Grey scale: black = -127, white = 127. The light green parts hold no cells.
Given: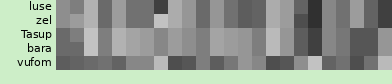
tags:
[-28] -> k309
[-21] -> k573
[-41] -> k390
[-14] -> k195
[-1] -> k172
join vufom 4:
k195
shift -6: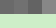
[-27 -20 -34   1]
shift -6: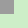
[22]
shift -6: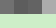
[-20 -40 -34  38]
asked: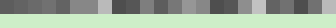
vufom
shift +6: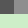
[-35  20]

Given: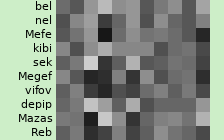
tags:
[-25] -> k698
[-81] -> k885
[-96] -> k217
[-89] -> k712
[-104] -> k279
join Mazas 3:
k217
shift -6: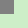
[-6]

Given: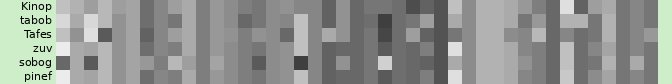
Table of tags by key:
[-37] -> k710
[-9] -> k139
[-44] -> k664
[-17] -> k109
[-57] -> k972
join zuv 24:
k710
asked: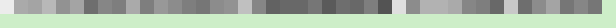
pinef
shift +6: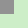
[24]
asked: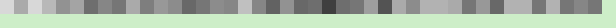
tabob
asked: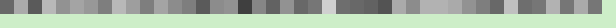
sobog
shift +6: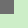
[-11]
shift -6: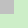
[58]

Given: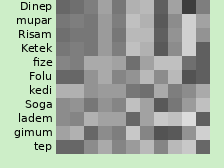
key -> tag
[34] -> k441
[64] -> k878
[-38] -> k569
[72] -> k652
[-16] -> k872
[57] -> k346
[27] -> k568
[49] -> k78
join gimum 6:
k652
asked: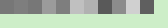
Ketek

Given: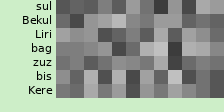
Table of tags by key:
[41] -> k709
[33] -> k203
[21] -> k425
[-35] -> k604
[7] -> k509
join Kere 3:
k709
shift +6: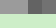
[ 33  33 -22  -7]
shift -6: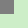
[-7]
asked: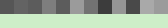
sul
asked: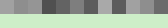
Liri

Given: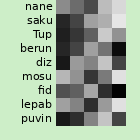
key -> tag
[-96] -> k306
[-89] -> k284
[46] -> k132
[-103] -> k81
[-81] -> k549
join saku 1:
k284
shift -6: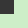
[-79]
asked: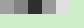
lepab
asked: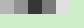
mosu
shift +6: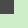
[-47]
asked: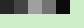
berun

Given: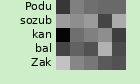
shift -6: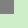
[-6]
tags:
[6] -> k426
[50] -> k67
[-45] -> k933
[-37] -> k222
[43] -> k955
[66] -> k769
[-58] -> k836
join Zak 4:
k222

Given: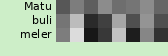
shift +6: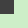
[-57]
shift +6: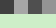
[-57  44 -42  26]

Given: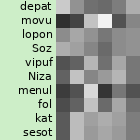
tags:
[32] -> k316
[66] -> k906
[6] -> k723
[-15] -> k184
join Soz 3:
k723
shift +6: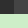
[-74 -53]
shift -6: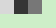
[ 82 -80 -14]
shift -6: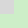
[82]
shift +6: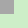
[45]
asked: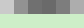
depat
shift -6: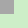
[33]

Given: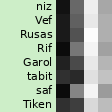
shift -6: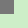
[-14]
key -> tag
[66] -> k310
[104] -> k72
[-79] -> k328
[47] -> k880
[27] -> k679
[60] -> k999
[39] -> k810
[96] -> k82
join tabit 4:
k310
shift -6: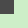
[-59]
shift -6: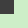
[-71]
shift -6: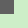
[-37]
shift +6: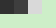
[-73 -59  95]

